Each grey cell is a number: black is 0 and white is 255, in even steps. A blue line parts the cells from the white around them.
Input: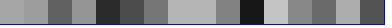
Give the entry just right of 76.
117
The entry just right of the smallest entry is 195

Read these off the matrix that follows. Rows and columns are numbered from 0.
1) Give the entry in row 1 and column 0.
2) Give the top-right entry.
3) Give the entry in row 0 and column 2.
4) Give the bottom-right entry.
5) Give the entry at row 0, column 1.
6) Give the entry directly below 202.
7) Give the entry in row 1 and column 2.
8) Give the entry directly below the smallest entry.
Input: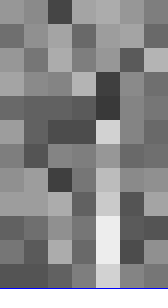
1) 111
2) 126
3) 69
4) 118
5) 138
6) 237
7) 164
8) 210

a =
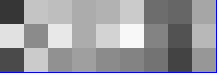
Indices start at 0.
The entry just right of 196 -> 190
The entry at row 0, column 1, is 196
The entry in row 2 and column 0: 74
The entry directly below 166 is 184
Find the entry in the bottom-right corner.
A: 151
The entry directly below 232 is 145
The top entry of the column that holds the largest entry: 203
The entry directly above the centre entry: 178

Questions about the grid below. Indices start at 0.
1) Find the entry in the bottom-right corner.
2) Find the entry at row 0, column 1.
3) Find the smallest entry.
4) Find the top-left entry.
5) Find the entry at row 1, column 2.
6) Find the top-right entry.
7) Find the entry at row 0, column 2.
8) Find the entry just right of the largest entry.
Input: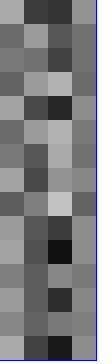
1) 141
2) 60
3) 17
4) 170
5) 87
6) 147
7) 52
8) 99

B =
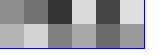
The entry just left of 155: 106
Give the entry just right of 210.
129
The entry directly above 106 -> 69
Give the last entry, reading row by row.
155

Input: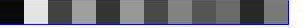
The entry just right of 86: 106
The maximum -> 227

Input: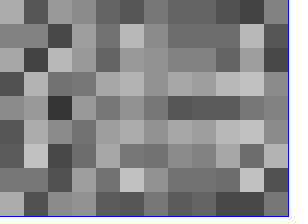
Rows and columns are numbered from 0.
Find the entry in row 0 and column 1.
86
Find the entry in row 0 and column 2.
151
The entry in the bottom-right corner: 121
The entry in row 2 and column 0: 165
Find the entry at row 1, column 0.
129
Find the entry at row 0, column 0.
172
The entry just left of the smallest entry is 151
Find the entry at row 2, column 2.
184
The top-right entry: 129
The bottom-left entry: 172
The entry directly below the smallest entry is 137
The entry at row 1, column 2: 72
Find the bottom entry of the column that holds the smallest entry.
137

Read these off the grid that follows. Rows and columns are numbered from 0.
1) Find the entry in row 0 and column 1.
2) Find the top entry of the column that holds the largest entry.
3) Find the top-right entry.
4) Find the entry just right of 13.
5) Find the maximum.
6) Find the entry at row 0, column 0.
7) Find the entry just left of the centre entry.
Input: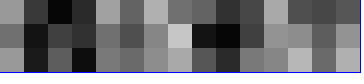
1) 57
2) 112
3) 85
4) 120
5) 198
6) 153
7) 134

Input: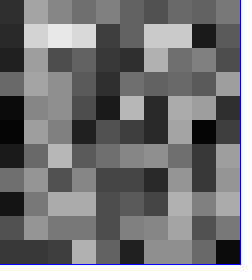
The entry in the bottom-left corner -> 56
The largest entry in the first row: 164
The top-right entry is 119
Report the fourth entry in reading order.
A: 112
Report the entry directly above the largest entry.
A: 135
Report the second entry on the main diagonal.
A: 211
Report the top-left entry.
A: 48
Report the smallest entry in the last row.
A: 12
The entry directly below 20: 82
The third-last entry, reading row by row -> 142
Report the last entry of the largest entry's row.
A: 90
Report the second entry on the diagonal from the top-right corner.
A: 26
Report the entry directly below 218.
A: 98
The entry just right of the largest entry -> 218
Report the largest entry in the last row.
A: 176
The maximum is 232
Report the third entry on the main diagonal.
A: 76
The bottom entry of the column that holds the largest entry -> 63
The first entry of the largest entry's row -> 40

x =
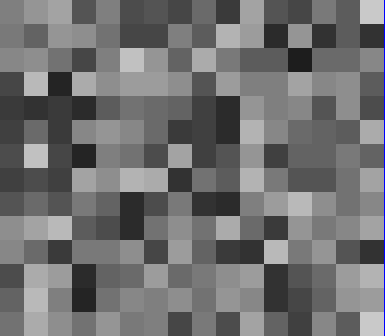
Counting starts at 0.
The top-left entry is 127
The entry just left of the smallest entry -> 92
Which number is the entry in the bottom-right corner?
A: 201
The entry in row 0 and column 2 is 163
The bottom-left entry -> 114
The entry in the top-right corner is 201
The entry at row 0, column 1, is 149
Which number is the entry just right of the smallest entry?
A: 106
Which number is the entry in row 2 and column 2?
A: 114
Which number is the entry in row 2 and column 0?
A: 135
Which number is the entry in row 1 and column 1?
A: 99
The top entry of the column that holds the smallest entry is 70
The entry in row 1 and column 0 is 121
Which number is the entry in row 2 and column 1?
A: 142
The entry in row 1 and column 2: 149

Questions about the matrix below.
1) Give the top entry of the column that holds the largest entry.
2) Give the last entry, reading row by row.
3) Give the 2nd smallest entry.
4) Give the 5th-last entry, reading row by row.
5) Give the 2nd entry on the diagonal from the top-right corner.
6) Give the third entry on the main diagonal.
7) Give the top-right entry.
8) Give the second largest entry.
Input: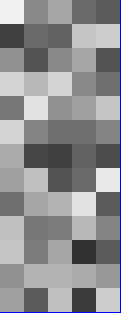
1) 240
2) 205
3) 58
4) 159
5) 197
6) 138
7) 90
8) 233

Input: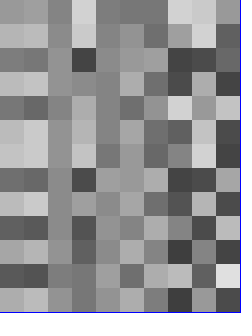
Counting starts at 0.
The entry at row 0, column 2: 132
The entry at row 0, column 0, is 153
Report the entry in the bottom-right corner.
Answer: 75
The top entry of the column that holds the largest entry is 153
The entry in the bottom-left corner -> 173
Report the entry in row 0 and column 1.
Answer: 159
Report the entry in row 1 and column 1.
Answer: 187
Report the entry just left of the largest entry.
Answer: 96
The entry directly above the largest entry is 68
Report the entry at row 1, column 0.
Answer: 181
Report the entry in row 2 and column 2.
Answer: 147
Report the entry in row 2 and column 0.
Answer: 125
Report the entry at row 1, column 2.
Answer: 139

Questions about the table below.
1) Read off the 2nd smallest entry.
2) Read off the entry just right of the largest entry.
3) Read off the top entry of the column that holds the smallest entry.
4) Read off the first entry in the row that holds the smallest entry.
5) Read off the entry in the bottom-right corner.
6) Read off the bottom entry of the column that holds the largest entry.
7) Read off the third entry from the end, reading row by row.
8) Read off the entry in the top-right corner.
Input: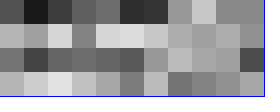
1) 45
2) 192
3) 24
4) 82
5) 167
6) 226
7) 131
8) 137

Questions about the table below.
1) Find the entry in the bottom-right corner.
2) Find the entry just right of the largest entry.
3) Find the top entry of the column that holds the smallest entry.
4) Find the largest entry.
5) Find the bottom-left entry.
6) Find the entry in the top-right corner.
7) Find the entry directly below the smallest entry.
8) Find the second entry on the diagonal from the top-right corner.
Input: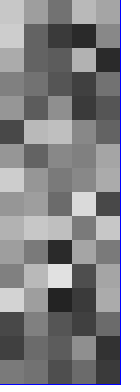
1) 58
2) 78
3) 114
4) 225
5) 122
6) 165
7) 85
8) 42
